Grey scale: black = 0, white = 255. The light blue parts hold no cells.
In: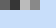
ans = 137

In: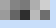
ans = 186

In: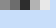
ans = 179

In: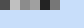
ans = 160

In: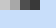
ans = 168

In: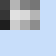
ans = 216

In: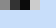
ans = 137

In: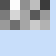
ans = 214

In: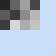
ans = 194

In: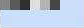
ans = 179
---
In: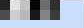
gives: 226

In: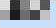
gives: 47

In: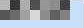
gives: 56

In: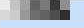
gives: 195

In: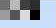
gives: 185

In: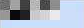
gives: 162

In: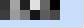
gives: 164

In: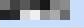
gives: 65
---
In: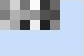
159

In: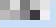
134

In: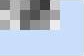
100

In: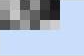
126

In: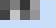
98

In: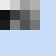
93

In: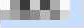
122
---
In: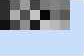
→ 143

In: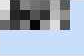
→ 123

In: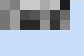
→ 40

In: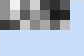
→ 199

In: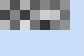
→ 216

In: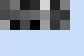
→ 72

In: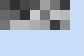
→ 184

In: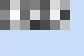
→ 150

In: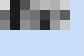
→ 144

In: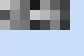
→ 118
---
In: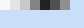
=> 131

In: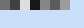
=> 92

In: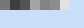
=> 119

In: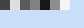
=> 90

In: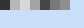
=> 121

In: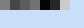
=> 71

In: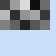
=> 46

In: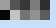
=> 56

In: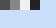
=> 135
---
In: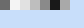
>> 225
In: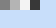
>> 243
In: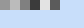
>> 128
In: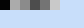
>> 139
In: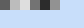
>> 222
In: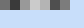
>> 153
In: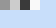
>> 58
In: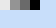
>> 106
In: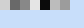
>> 136
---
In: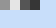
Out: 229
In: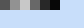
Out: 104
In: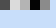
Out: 180
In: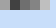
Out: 111
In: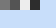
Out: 84
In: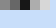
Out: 23
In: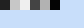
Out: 68
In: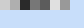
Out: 92
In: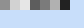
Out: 123
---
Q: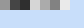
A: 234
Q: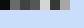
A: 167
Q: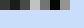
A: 148
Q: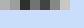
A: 199
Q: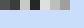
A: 159
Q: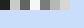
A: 214
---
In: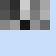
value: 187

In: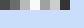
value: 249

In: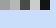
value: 74

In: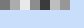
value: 141

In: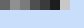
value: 79

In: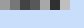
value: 88

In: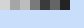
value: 122

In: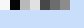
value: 225
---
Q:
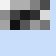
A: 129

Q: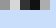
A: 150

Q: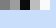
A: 157

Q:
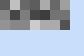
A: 125

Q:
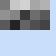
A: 109

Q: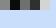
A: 112

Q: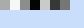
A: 141
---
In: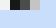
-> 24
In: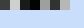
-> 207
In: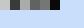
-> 58
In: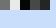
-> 233
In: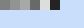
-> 147
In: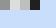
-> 221
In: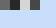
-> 40
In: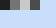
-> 116
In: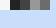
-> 35
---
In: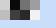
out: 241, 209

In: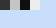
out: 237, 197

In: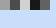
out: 210, 160

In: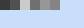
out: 203, 150

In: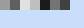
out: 225, 191

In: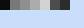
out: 211, 172

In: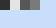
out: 228, 122

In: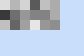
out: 230, 221

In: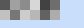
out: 215, 204
